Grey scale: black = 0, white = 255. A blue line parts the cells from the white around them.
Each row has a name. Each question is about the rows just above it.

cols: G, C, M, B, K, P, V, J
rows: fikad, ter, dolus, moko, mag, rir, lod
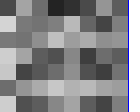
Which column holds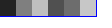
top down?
B
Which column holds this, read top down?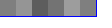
J
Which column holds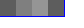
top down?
J
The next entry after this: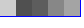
[93]

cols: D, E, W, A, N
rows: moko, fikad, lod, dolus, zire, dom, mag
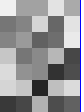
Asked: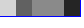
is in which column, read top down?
W
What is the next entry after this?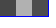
[97]

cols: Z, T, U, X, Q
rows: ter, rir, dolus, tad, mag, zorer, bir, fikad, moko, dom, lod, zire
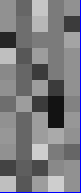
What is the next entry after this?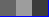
[145]
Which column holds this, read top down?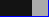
X
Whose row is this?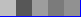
tad
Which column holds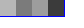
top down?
U
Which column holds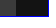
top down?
X

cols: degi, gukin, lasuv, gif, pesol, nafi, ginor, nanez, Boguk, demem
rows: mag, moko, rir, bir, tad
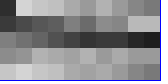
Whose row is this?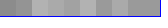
bir
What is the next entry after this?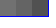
[66]
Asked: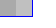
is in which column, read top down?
gif
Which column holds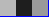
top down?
demem
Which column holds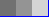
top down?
gukin

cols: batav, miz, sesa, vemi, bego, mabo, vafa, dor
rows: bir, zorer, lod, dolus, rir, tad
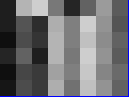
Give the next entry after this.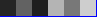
[147]
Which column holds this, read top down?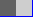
mabo
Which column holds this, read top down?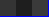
sesa
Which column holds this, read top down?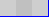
mabo
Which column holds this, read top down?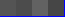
miz

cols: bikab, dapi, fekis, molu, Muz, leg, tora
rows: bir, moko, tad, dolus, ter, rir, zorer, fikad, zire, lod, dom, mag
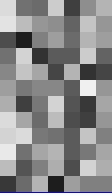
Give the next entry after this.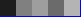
[158]
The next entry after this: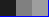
[107]
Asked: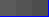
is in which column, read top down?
Muz
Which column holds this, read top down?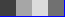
dapi
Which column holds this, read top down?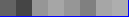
tora
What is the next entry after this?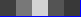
[166]

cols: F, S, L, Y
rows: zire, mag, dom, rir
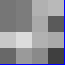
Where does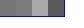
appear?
mag
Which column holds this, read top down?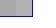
L
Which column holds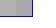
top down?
L
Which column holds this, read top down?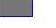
F
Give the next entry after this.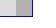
[169]
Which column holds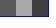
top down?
Y

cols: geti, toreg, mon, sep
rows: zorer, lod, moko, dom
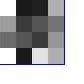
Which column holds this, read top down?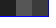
mon
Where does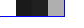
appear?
zorer
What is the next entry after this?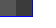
[150]
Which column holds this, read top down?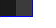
toreg
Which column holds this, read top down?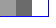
geti
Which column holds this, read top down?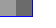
geti

